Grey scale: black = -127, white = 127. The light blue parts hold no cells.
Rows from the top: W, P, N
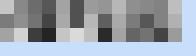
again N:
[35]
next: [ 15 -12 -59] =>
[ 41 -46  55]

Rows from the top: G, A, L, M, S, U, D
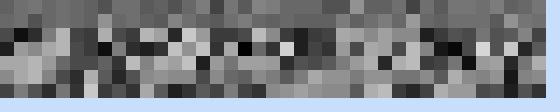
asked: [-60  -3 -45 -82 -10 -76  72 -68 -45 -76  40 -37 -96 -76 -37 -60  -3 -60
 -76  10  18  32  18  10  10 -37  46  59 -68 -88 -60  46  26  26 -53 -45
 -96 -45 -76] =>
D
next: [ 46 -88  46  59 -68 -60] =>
[ -10 -112   26]
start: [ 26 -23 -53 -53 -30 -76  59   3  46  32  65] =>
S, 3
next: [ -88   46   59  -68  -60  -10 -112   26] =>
[ 32 -88 -10]
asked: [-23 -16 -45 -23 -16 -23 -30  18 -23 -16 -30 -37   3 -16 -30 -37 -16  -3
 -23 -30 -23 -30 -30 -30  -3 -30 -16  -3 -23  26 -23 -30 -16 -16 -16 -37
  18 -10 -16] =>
A

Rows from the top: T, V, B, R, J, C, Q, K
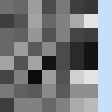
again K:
[1]
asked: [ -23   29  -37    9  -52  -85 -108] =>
R
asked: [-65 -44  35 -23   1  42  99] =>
V
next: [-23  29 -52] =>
[ -7 -65 -72]
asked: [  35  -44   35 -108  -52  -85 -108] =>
J

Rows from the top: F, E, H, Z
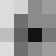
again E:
[11]
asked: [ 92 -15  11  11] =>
E

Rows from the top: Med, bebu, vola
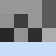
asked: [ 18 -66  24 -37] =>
bebu
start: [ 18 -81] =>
vola, 1
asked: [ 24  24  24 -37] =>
Med
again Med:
[24]
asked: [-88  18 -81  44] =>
vola

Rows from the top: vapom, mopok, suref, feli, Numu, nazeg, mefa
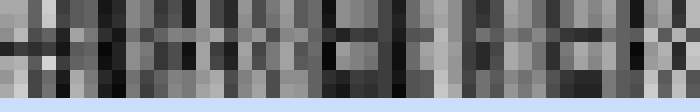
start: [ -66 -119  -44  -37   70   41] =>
mefa, 27
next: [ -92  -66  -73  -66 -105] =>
[-44 -37  63]

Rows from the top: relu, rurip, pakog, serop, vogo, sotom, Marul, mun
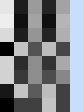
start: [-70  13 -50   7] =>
sotom, 1
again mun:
[-63]

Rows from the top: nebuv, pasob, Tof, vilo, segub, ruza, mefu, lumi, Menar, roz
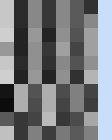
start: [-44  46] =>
mefu, 2
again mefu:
[46]
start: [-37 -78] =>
nebuv, 5
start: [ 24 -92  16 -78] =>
ruza, 2
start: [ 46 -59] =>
lumi, 3

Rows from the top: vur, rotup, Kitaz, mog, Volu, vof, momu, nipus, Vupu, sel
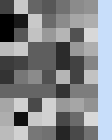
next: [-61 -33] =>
[-33 -84 -61]
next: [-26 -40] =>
[-14  11  18]
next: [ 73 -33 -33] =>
[-84  25  46]
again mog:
[-33]
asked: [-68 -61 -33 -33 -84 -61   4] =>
Volu

